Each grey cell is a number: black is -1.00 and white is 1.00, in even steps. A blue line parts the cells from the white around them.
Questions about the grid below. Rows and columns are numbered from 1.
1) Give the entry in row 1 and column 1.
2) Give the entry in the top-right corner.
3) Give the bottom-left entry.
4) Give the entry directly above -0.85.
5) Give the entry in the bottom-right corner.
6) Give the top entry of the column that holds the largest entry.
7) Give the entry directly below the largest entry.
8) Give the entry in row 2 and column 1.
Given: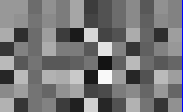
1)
0.19
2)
0.02
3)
0.40
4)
0.78
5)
0.14
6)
-0.36
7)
-0.41
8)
0.19

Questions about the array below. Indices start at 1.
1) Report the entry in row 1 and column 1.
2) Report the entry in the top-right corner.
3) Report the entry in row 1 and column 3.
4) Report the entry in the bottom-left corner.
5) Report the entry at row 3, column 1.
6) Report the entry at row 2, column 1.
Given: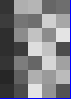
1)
-0.59
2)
-0.14
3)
0.42
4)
-0.64
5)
-0.64
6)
-0.53

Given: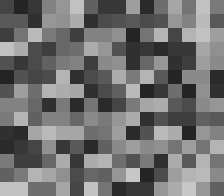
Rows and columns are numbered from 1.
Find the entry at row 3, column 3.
0.46
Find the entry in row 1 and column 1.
-0.46
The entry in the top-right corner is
-0.04
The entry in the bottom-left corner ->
0.51
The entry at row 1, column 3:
-0.57
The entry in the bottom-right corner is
-0.24
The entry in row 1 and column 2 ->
-0.72
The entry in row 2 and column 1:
-0.30
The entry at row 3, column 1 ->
-0.51
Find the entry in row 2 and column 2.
-0.30
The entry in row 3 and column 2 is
-0.09

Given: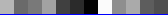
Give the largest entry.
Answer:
0.97
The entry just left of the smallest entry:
-0.66

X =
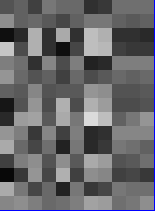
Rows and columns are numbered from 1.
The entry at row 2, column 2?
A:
-0.24
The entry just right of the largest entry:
0.49
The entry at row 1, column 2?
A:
-0.24
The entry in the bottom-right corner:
0.11
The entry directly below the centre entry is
-0.07
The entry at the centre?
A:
-0.40
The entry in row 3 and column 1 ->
-0.88
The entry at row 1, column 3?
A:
-0.50
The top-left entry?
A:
-0.35
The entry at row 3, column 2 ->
-0.68
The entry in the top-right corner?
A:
-0.13
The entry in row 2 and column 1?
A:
0.11
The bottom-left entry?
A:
0.05
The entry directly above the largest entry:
0.38
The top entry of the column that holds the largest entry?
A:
-0.62
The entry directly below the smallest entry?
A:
0.33
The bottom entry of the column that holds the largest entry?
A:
0.27
